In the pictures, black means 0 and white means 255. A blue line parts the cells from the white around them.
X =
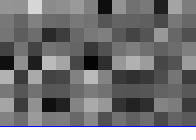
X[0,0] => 148
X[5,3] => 67
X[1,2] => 129
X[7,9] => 34
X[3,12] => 109
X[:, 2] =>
[214, 129, 109, 67, 29, 170, 114, 145, 155]
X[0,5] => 154
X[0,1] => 147
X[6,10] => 86
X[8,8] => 114
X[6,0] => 120
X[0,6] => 128
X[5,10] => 56
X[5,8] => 56
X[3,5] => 101
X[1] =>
[120, 101, 129, 108, 105, 120, 115, 86, 100, 98, 95, 74, 120, 104]
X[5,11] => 78
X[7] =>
[165, 60, 145, 15, 33, 132, 170, 152, 51, 34, 46, 132, 124, 59]
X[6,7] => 114
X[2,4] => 61
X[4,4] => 165
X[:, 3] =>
[139, 108, 41, 116, 187, 67, 86, 15, 123]
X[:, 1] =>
[147, 101, 93, 116, 144, 59, 86, 60, 109]
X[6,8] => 85
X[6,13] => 88
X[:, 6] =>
[128, 115, 121, 56, 4, 186, 123, 170, 136]
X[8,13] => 90
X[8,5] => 104
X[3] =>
[67, 116, 67, 116, 109, 101, 56, 82, 115, 126, 112, 97, 109, 127]
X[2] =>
[117, 93, 109, 41, 61, 104, 121, 127, 88, 68, 84, 152, 103, 80]

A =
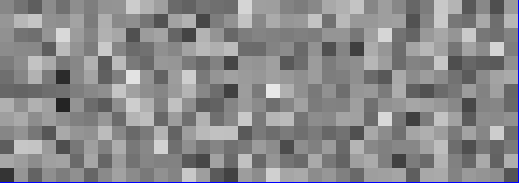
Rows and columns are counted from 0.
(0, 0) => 135
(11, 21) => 106
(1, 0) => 150
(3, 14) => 185
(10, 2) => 196
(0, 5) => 142
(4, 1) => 141
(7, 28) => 150
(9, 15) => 193
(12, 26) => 158
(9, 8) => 136
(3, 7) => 202
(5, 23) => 125
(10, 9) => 120
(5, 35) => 163
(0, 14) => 117
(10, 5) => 120
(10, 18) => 156
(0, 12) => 106
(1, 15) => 125
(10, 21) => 142
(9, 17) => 89
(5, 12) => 157
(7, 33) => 71
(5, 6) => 164
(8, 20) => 187
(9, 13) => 158
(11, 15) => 162
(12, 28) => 165
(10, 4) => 78
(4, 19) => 160
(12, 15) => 90
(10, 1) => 198
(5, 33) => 91
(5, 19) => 160
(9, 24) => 114
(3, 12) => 135

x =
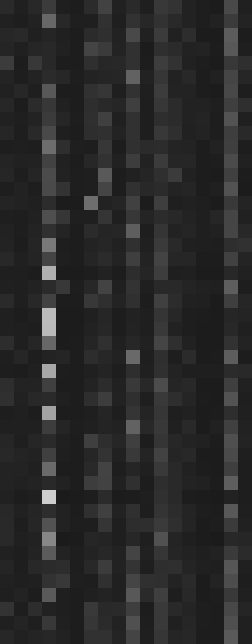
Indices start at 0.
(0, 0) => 42
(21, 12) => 44
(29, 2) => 29
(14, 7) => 34
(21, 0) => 42
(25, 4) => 37
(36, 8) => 34
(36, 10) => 30
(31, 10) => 29
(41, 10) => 48
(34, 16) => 94
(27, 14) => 28
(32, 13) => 40
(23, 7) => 39
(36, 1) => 33
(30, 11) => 56
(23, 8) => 29
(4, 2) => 56
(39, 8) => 34
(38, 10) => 31
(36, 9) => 48
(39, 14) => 31
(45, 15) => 29
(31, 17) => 35
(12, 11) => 47
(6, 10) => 31
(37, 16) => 59
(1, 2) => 34
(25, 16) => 93
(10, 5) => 31
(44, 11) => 57
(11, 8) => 33
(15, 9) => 55
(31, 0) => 38
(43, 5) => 29
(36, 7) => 64
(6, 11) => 60
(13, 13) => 37
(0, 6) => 43

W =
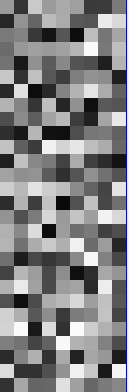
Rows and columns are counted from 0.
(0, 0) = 154
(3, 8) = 191
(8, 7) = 165
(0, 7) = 59
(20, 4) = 157
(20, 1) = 234
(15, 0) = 147
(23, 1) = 250
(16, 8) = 78
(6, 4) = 131
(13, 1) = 184
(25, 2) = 176
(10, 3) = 241
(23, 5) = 251
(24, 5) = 178
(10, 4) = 212
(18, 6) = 247
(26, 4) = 146
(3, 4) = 161
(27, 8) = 135
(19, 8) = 149
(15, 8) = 216
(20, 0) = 177
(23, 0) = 211
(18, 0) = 111
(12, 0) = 162
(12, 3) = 91
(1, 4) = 171
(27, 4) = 224
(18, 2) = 72
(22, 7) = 195
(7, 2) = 53
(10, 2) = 59
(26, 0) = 219
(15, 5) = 196
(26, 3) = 80

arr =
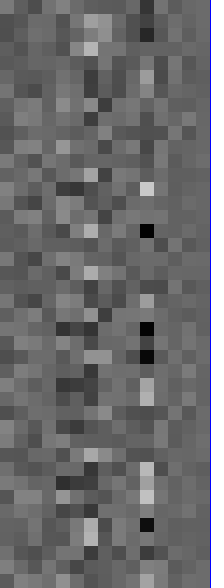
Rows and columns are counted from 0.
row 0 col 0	122
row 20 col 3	96
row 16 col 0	95
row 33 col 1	89
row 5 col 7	97
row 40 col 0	127
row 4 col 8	83
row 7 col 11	116
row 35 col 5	112
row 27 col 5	60
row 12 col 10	93
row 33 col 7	94
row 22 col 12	97
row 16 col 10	2
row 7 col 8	113
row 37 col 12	95
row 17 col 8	90
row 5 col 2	89
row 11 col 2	82
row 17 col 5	93
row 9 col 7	129
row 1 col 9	80
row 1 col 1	86
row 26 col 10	93
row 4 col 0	89
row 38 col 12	96
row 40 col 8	104
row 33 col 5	105
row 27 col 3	104
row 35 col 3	104
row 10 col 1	127
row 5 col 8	78
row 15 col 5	109
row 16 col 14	99
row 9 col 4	100
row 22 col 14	98
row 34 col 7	104
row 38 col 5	125
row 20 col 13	88
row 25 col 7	146

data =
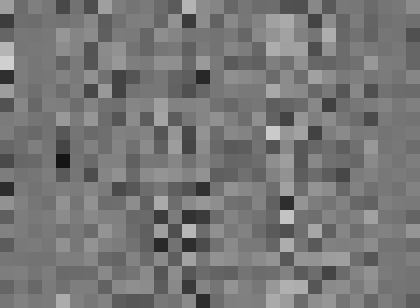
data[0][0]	159
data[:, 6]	[78, 135, 140, 84, 85, 145, 72, 131, 150, 106, 129, 106, 77, 133, 146, 137, 107, 147, 135, 108, 126, 119]
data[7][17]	116
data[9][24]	138
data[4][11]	144
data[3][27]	115
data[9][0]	125
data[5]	[47, 125, 118, 119, 130, 122, 145, 113, 67, 85, 112, 119, 100, 94, 40, 119, 144, 138, 132, 107, 140, 110, 161, 141, 121, 127, 118, 123, 116, 134]
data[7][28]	120
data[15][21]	114
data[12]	[125, 115, 118, 126, 89, 118, 77, 133, 145, 106, 139, 148, 143, 131, 146, 95, 97, 112, 99, 130, 146, 93, 108, 92, 71, 124, 129, 120, 123, 119]
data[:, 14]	[140, 141, 118, 122, 154, 40, 103, 134, 133, 147, 140, 131, 146, 49, 151, 59, 108, 76, 119, 107, 132, 45]
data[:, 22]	[136, 68, 117, 78, 103, 161, 104, 136, 127, 66, 103, 136, 108, 148, 125, 110, 166, 89, 147, 109, 86, 143]
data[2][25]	114
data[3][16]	134
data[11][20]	158
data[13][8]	74
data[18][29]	127
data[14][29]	121
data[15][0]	95
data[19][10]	138
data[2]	[101, 119, 118, 120, 150, 133, 140, 95, 123, 122, 102, 142, 133, 117, 118, 115, 121, 102, 137, 148, 162, 129, 117, 174, 103, 114, 99, 118, 116, 80]
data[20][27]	114
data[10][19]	83
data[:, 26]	[107, 100, 99, 120, 152, 118, 80, 124, 75, 124, 152, 138, 129, 113, 98, 161, 125, 141, 86, 146, 141, 103]
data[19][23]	68
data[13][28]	114
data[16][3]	122
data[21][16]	127
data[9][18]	112
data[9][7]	111
